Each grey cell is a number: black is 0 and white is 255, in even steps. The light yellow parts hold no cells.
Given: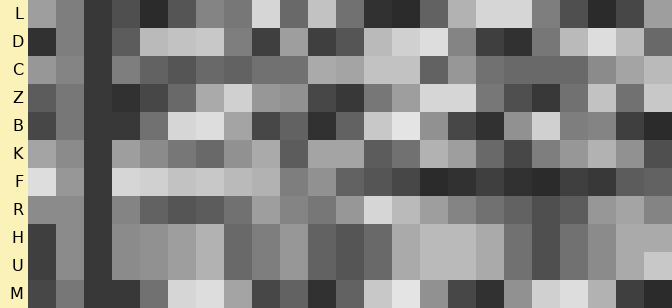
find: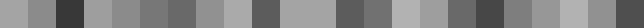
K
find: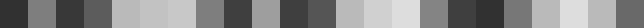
D
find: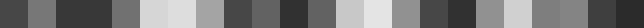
B
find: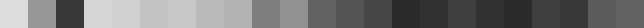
F

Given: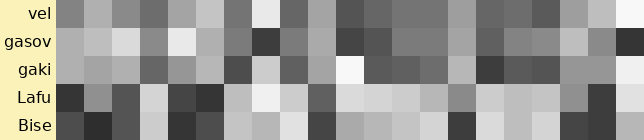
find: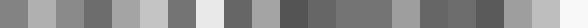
vel
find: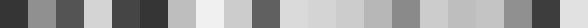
Lafu
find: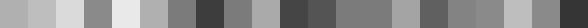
gasov
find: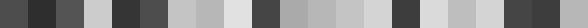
Bise

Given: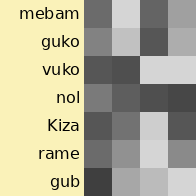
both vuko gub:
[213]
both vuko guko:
[86]
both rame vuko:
[213]
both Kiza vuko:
[86]
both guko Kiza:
[86]
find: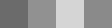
rame

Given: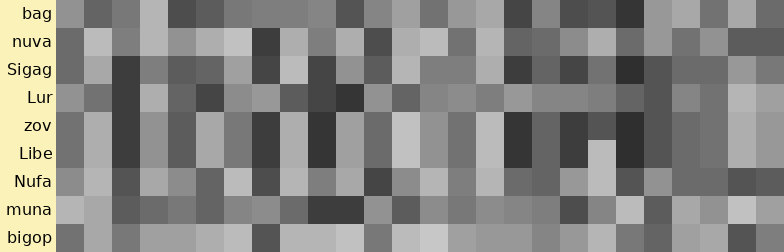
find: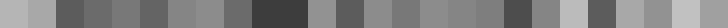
muna
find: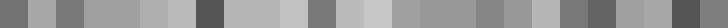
bigop
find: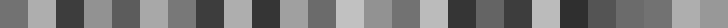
Libe

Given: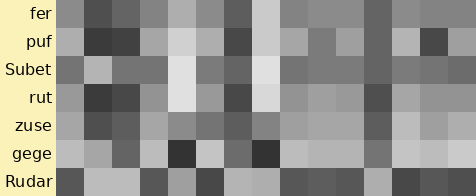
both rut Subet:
[224]
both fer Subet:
[100]
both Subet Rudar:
[180]
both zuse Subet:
[116]
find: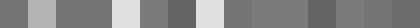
Subet

